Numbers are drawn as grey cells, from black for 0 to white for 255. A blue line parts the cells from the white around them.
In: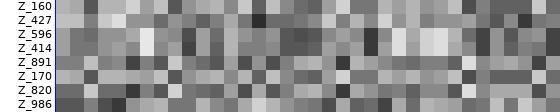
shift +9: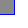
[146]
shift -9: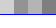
[200 138 171 118]
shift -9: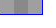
[150 128 150]
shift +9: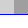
[218 168]

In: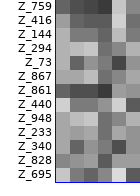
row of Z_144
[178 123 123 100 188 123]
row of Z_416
[157 100  91  91 208 112]
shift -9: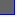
[91]
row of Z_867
[167 167 188 112 135 167]
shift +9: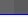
[109 100]
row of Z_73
[178 100 147 123  70 147]
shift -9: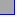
[158]

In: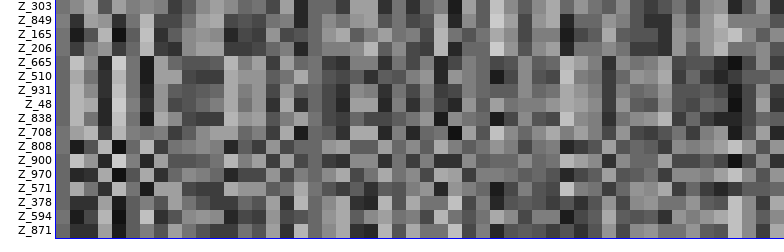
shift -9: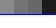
[129 106  95  19]
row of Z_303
[115 138 169  84 159 126 138 126  61  93 138 159 138 104 115  72 159  39
 104 104  61 159 159  49 115  49 104 126  28 159  93 192 138  93 138 169
 104 148 115  93 138  84  61  84 115  72 138 148  39  93 148  49]
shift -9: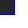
[30]

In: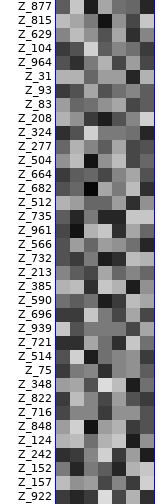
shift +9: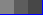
[142 102  80]
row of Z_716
[ 71 133 133  59 145 145  82]
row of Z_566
[ 82 157 103 157 145 112  38]

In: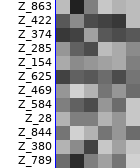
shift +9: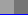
[170 126]
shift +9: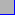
[188]
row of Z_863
[188  33 127 199 179 188]
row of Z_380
[179 139  66 199 161 199]
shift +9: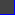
[75]

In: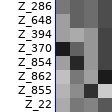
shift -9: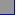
[141]
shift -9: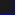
[18]
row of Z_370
[ 27  98 150  68]
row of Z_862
[192 120 159  27]

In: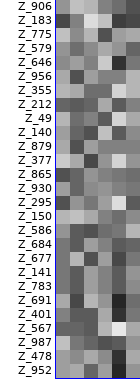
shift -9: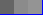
[ 92 130 139]
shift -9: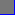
[110]
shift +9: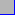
[190]
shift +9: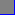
[138]

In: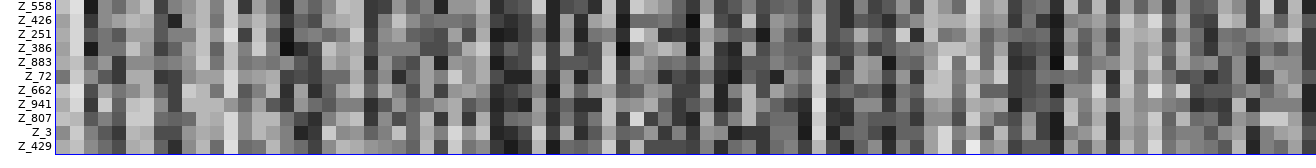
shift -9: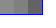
[130 119  90]
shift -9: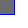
[99]
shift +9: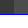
[66 86]
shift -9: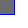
[99]
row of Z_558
[192 223  28 139 108 160 192  66 128 149 183 128 202  57 160 108  37 128
  99 139 192 183  57  66 149  99 128  37 149 149 183  47  77  89 202  37
  77  89  47 192  47 202 172 149  99  57 149  66  89 128  77  99 108  77
 172  77  47 128  66  89 149  77 183 149 108 214 149 172  66 108 117  47
 183  89 183  66 160  99 149  66 149  89  99 172 139  66 202  57 183  37]
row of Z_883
[172 192 108 149  57 139 139 117 128 149 202 117 192 117 128 117 139  89
  66 172 149 183  47 149  99  77 160  37 149 139 172  28  66  77 202  66
  89  89  77 202  57 172 139 108 117  89 160  66  47  89  89 128 108  89
 214 117  57 160 149  28 108  99 160 214 117 214 108 192  47  57 108  16
 202 108 128 139 183 149 202  89 172 128 139  77 139  37 149 139 139  57]

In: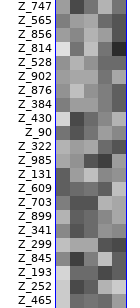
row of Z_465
[203 107 116 107 157]
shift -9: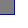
[117]
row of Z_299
[191 167 167  84  73]
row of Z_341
[136  84 107 146 136]
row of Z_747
[157  73 116 179 116]
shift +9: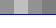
[155 200 155 135]
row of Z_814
[224 116 191 116  43]

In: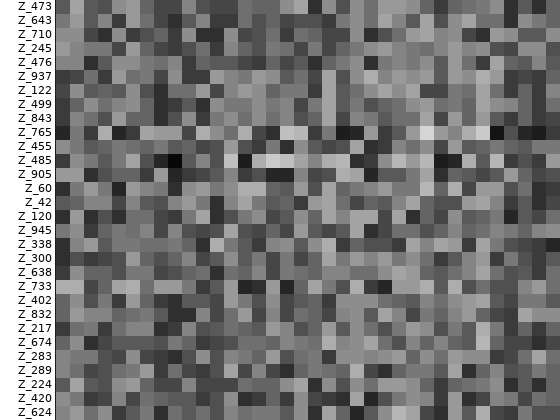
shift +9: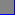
[141]
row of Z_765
[ 38 120  59 173  38  59 163 153 153  70 173 141 111 173  70  47 191 182
  59 120  29  38 153  59  89 153 213 153 132 173 202  20  80  38  29  59]
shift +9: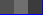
[ 89 120  68]
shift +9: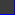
[68]
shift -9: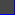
[61]
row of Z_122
[ 70 141  89 100  89 141  80  47 111 111 153  70 132 153 141 100 120 120
  59 163  89 111 141 163 141 163  70  70 120 111 163 111  59 100  59 132]

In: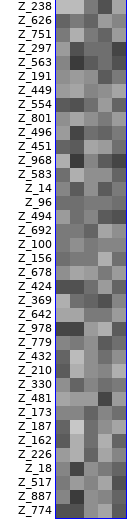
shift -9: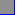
[134]
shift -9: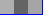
[166  91 156]
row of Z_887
[133  59 143 133 100]

